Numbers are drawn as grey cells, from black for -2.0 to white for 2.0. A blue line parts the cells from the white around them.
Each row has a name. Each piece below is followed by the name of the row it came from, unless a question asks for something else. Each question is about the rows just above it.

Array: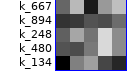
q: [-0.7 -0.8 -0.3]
k_894
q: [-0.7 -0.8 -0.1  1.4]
k_480

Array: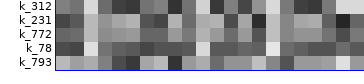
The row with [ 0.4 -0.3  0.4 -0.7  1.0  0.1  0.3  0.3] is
k_772
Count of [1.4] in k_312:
4
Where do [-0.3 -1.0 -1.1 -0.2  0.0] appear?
k_312

